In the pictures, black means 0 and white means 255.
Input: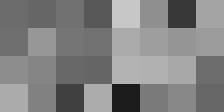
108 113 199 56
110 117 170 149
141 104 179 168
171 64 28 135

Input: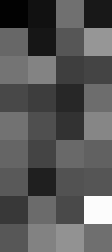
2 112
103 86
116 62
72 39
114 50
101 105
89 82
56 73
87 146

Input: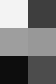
243
158
13

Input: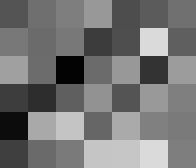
84 126 77 112
120 120 78 95
160 3 152 156
61 95 84 127
12 196 170 122
63 122 198 126

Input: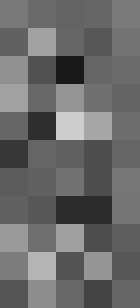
120 99 122
97 101 114
144 25 108
162 148 100
102 205 110
55 97 101
92 113 118
97 44 117
154 160 94
124 83 86
85 103 101

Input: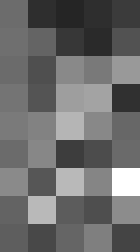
108 37 59
111 55 82
107 137 153
116 158 48
122 181 103
107 61 106
138 185 255
99 92 140
94 101 68

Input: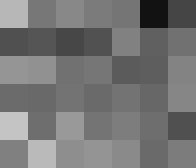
183 136 117 69
80 71 129 113
149 113 91 131
107 115 115 134
196 153 125 80
128 142 138 124
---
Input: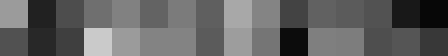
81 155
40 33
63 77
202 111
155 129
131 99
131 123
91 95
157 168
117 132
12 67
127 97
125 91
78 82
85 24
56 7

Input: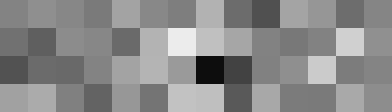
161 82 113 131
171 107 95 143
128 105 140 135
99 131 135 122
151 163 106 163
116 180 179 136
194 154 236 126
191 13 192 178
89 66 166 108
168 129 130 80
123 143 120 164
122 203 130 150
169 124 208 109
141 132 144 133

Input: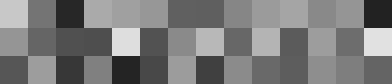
86 149 200
157 101 116
55 80 39
128 78 170
36 222 160
72 82 151
156 138 96
64 184 95
139 103 134
105 180 155
93 91 165
142 157 137
126 109 149
100 225 34

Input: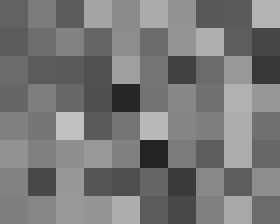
126 130 147 128 102 107 92 98
134 72 128 117 126 91 110 123
152 151 142 193 104 90 130 92
149 85 153 90 79 81 102 165
174 78 129 116 39 160 141 139
92 102 35 185 115 116 108 171
72 59 123 133 135 65 149 147
127 136 94 126 113 107 175 88
168 94 173 173 177 152 94 90
107 141 103 112 151 57 70 180

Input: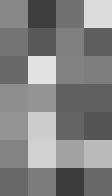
104 131 147 142 105 116 136
125 209 204 147 226 89 62
60 162 101 97 130 128 113
105 186 84 97 126 95 219

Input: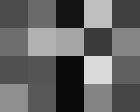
143 81 111 76
88 85 177 107
11 11 166 20
132 218 59 191
70 97 133 64

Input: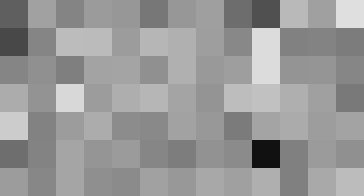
156 110 204 172 133 72 95
135 131 130 147 144 133 161
165 165 156 216 127 188 132
143 149 172 156 163 187 155
139 155 140 174 164 156 151
161 134 137 182 144 182 119
152 125 162 164 176 176 151
168 146 152 148 153 158 159
160 139 123 189 158 136 109
175 17 164 193 220 220 80
128 128 171 175 148 129 185
169 155 157 160 149 131 160
188 144 163 121 134 124 223

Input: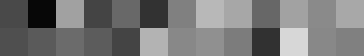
79 73
90 7
107 161
92 68
68 104
179 50
136 128
144 184
124 167
49 103
215 162
136 138
128 168

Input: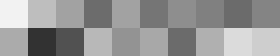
171 242
50 190
81 162
184 108
147 162
168 117
107 142
176 128
219 107
206 132
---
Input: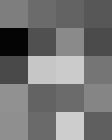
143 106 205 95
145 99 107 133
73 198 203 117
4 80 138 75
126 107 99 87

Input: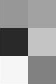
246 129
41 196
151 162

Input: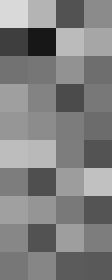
119 134 91 89
135 82 158 125
160 149 121 84
125 79 157 193
189 185 125 83
150 140 124 108
159 131 75 120
114 118 146 110
62 23 187 166
217 180 82 139

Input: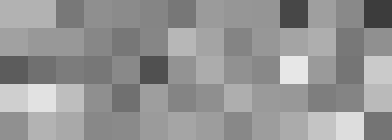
144 179 169 136 138 155 165 157 136 157 171 196 221 116
207 226 190 143 112 158 132 143 174 154 152 126 132 186
92 112 124 119 137 80 147 172 145 136 231 154 117 202
161 152 152 135 119 134 183 164 132 151 164 174 120 144
178 178 120 143 139 133 119 155 150 149 71 159 137 60

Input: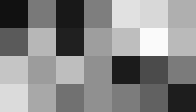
219 168 113 144 124 97 29
197 156 190 144 27 75 123
90 183 32 158 190 250 186
17 121 24 126 225 216 175

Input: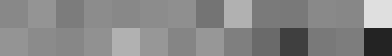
148 139 135 145 177 151 133 151 127 106 63 121 125 35
136 148 124 140 136 140 143 116 177 122 121 137 135 223

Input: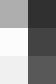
240 88
252 67
174 48
